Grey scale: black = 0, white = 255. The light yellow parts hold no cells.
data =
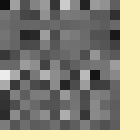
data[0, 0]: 14
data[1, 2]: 71
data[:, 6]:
[203, 123, 98, 129, 113, 104, 78, 116, 36, 152, 101, 173, 81]
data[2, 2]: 102
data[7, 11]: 136
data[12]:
[123, 85, 109, 92, 96, 110, 81, 94, 125, 94, 81, 93]
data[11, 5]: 77
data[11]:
[43, 139, 84, 120, 142, 77, 173, 124, 54, 137, 128, 96]
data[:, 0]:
[14, 116, 109, 116, 111, 55, 105, 235, 171, 54, 50, 43, 123]
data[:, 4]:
[154, 145, 100, 157, 125, 87, 65, 178, 62, 125, 84, 142, 96]
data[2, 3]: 103
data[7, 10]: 118
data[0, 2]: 81
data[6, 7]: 96
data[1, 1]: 104
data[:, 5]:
[53, 85, 106, 75, 87, 96, 133, 141, 140, 81, 84, 77, 110]
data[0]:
[14, 160, 81, 131, 154, 53, 203, 136, 34, 154, 145, 95]
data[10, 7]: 116
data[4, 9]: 92
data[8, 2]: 118
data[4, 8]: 109
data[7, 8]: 186
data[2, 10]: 93

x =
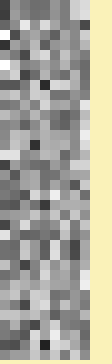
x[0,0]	65
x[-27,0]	181
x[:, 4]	[111, 116, 218, 134, 94, 217, 165, 180, 42, 198, 212, 143, 182, 178, 176, 185, 105, 112, 114, 160, 58, 148, 123, 118, 92, 96, 197, 214, 185, 199, 218, 157, 165, 163, 33, 153]
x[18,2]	162
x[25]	[112, 110, 200, 149, 96, 222, 128, 74, 165]
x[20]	[92, 85, 150, 114, 58, 164, 175, 175, 171]
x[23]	[226, 130, 99, 103, 118, 104, 192, 118, 146]
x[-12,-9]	112
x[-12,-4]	217
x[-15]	[148, 156, 159, 195, 148, 197, 125, 198, 144]
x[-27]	[181, 198, 140, 205, 198, 115, 115, 146, 129]
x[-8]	[142, 188, 176, 159, 185, 164, 162, 143, 238]
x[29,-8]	197
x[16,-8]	157
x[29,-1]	131
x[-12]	[112, 105, 194, 151, 92, 217, 125, 70, 168]
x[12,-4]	111
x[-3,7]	177
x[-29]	[176, 209, 68, 108, 180, 128, 110, 180, 110]
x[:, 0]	[65, 61, 102, 254, 50, 153, 255, 176, 88, 181, 117, 187, 132, 136, 142, 226, 66, 148, 113, 121, 92, 148, 69, 226, 112, 112, 192, 111, 142, 179, 154, 195, 124, 122, 84, 137]
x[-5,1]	196
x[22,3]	134
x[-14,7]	123
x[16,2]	127
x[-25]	[187, 162, 135, 182, 143, 119, 95, 114, 187]
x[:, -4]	[149, 146, 164, 96, 149, 126, 141, 128, 217, 115, 162, 119, 111, 165, 171, 177, 155, 115, 164, 238, 164, 197, 144, 104, 217, 222, 146, 158, 164, 113, 126, 96, 208, 237, 218, 199]
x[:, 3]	[110, 112, 146, 165, 184, 197, 140, 108, 205, 205, 130, 182, 138, 155, 48, 148, 110, 169, 170, 214, 114, 195, 134, 103, 151, 149, 131, 126, 159, 206, 202, 191, 72, 218, 205, 198]
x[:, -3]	[124, 125, 126, 166, 158, 194, 179, 110, 209, 115, 168, 95, 98, 161, 178, 105, 130, 151, 134, 149, 175, 125, 210, 192, 125, 128, 181, 167, 162, 121, 193, 130, 129, 157, 206, 124]
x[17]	[148, 88, 159, 169, 112, 115, 151, 164, 166]
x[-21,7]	144

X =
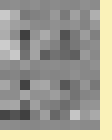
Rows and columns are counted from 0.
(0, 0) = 139
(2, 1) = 160
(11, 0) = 69
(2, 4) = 137
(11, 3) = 125
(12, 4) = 138
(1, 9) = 175
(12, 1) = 139
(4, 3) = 163
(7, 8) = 136
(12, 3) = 135
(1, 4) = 133
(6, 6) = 136
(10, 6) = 109
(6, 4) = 139
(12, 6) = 136
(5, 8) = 153
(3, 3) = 147
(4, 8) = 136
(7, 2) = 120
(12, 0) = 141
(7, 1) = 133
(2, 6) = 140
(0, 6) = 136
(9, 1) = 141
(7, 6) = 135
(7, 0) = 130
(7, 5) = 133
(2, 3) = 139
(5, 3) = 163
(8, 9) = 120
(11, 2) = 64

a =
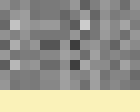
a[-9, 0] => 147
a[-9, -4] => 152
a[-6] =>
[145, 130, 147, 120, 119, 119, 119, 149, 101, 119, 154, 136, 112, 151]
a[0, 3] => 119
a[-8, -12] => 157
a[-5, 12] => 155
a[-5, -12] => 131
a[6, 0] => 93
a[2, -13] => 194
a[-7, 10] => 158
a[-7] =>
[104, 194, 157, 147, 153, 153, 118, 92, 204, 118, 158, 137, 164, 125]
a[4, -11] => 149
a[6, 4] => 107
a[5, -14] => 152
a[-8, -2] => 131
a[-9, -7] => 151
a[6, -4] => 139
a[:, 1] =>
[127, 150, 194, 130, 173, 118, 183, 123, 118]
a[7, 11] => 133
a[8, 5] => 135
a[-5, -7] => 61
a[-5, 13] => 138
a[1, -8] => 102
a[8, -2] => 124
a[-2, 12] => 133
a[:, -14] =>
[147, 119, 104, 145, 97, 152, 93, 143, 150]
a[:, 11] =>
[137, 123, 137, 136, 100, 135, 109, 133, 137]
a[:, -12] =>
[141, 157, 157, 147, 131, 124, 142, 125, 125]
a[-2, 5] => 138

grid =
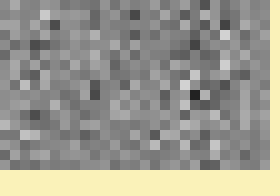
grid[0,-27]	139
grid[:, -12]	[155, 123, 147, 111, 135, 127, 146, 162, 134, 140, 153, 144, 145, 89, 185, 121, 116]
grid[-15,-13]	131
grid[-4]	[120, 119, 193, 180, 140, 128, 113, 123, 96, 114, 142, 130, 125, 164, 130, 89, 172, 167, 125, 140, 93, 132, 126, 136, 133, 124, 145]
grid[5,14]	138
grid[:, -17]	[147, 134, 137, 134, 142, 133, 150, 151, 128, 131, 129, 134, 138, 142, 126, 138, 147]
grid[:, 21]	[148, 148, 156, 113, 141, 107, 114, 150, 109, 99, 101, 185, 144, 132, 197, 171, 97]
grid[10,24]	164
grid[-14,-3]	108
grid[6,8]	133
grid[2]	[162, 162, 133, 165, 134, 76, 143, 141, 124, 105, 137, 126, 125, 134, 131, 147, 117, 111, 170, 119, 88, 156, 67, 117, 170, 145, 129]
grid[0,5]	144
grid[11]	[153, 140, 111, 77, 110, 137, 150, 130, 109, 124, 134, 163, 169, 145, 142, 144, 156, 142, 98, 153, 149, 185, 112, 135, 170, 146, 162]
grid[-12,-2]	131
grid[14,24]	144
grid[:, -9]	[157, 91, 170, 127, 111, 94, 149, 105, 210, 151, 191, 98, 183, 125, 183, 149, 128]
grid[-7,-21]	132
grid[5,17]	100
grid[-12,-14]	107
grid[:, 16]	[118, 165, 117, 140, 136, 126, 114, 141, 167, 93, 109, 156, 122, 172, 116, 126, 140]
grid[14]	[156, 142, 110, 124, 133, 136, 138, 159, 123, 130, 126, 153, 121, 114, 145, 185, 116, 128, 183, 105, 114, 197, 145, 129, 144, 124, 133]
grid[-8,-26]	146
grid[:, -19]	[120, 147, 124, 145, 132, 146, 133, 120, 154, 161, 127, 109, 154, 96, 123, 144, 139]
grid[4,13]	159
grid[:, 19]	[119, 123, 119, 95, 68, 126, 127, 197, 143, 34, 100, 153, 168, 140, 105, 130, 158]
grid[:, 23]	[131, 118, 117, 143, 151, 138, 149, 109, 132, 123, 131, 135, 124, 136, 129, 137, 144]
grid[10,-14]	156
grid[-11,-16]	100
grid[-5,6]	153
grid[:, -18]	[114, 102, 105, 176, 141, 175, 161, 135, 86, 73, 127, 124, 160, 114, 130, 119, 140]
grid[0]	[139, 169, 134, 130, 150, 144, 118, 127, 120, 114, 147, 116, 141, 127, 133, 155, 118, 136, 157, 119, 82, 148, 113, 131, 149, 130, 136]

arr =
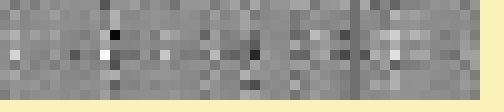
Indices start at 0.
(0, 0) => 152
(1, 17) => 139
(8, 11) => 96
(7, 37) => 137
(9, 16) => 143
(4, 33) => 141
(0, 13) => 157
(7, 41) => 147
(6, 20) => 146
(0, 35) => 112
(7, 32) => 141
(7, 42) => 145
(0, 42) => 137
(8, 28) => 136
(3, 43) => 141
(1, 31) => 151
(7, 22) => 129
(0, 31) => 120
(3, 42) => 162
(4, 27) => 140
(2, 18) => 142
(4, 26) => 144
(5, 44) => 123
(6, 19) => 144
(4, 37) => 151
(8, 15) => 131
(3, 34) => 74
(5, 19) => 126
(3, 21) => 157
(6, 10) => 139
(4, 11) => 134
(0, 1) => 118
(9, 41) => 145
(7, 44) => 140
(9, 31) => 154
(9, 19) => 140
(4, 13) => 134
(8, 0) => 138

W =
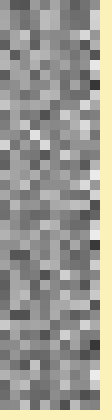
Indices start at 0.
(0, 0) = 148
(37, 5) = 149
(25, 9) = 142
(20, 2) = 146
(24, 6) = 105
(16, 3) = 98
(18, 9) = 151
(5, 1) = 91
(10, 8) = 215
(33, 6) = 207
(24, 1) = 142
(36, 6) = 179
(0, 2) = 84
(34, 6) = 109
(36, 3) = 194
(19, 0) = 167
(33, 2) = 113
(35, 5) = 141
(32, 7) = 137
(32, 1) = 170
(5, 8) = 142
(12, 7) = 176
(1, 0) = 165
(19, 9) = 211
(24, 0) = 142
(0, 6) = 129
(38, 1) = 171
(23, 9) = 235
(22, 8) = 108
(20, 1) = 182
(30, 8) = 192
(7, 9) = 183
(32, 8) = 210
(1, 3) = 136
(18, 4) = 141
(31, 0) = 145
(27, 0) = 105
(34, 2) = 170

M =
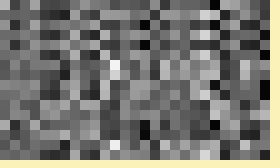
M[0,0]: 182
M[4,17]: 91
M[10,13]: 105
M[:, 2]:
[101, 101, 96, 124, 92, 128, 93, 87, 124, 128, 87, 129, 99, 88, 87, 113]
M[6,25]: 124
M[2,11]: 61
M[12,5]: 97
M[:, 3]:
[162, 95, 161, 112, 145, 118, 120, 98, 142, 117, 81, 81, 165, 120, 110, 102]
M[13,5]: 142
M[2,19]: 59
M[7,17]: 132
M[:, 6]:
[77, 32, 126, 85, 158, 101, 55, 32, 134, 102, 164, 113, 98, 172, 34, 54]
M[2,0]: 146
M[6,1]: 130
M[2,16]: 54
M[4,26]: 107
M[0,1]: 65
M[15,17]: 151
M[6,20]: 139
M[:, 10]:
[114, 155, 66, 176, 66, 182, 114, 141, 186, 180, 82, 66, 76, 71, 129, 166]
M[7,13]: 87
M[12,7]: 110
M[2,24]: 47
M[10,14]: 86
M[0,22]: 169
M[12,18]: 96
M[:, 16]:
[55, 151, 54, 113, 63, 108, 184, 180, 92, 108, 119, 93, 54, 82, 186, 130]
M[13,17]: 87
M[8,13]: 156
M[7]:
[89, 108, 87, 98, 79, 70, 32, 141, 98, 78, 141, 209, 141, 87, 125, 53, 180, 132, 154, 129, 178, 183, 49, 82, 178, 109, 93]
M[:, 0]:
[182, 103, 146, 106, 120, 107, 84, 89, 135, 108, 98, 97, 170, 99, 84, 105]
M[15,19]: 151
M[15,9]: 47
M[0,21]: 5
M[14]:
[84, 120, 87, 110, 101, 99, 34, 128, 95, 88, 129, 238, 122, 81, 135, 53, 186, 120, 163, 123, 156, 173, 58, 79, 191, 115, 120]
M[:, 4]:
[73, 56, 97, 55, 119, 56, 120, 79, 79, 56, 152, 137, 81, 141, 101, 55]
